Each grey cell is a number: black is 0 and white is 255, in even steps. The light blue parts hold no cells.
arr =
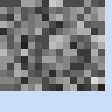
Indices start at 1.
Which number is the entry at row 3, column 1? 88
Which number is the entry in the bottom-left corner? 102
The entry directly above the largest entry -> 88
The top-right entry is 75
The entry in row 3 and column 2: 59
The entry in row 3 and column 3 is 159
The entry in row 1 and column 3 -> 75
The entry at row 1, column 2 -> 75
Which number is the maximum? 217
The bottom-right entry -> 34
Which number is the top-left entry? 75
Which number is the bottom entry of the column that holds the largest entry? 117
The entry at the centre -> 186
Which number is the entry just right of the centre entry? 173
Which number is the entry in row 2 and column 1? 147
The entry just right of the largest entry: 186
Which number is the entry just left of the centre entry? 75
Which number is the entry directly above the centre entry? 173

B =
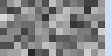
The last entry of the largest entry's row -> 137
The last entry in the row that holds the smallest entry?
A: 191
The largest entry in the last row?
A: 206
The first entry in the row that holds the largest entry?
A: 218
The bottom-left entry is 150
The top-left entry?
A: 93
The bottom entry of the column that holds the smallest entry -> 37
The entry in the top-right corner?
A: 150
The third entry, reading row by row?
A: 178
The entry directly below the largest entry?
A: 163
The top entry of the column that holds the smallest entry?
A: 79
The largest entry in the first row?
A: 191
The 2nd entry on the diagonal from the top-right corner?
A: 178
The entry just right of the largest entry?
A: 191
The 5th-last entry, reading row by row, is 137
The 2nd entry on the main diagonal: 65
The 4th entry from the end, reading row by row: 124
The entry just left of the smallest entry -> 191

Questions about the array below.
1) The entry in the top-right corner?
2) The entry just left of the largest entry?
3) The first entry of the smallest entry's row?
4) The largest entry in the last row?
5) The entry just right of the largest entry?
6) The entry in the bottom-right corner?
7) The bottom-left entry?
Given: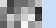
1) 190
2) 109
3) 138
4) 245
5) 151
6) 176
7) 95

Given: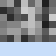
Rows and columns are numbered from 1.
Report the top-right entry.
104
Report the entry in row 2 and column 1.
45
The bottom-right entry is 90
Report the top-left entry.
133
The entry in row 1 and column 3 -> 60
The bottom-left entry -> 90

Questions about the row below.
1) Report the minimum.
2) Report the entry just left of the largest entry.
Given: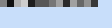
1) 16
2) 177

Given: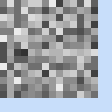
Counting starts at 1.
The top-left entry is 127
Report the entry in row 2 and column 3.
111
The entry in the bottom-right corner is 111
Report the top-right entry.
95
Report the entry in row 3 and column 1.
219
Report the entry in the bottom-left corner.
79
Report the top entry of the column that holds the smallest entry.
168
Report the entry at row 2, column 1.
95
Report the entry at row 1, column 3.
111
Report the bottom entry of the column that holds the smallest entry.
127
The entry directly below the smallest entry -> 95
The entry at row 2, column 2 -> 139
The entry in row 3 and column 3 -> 111
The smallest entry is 50
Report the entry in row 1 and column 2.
219
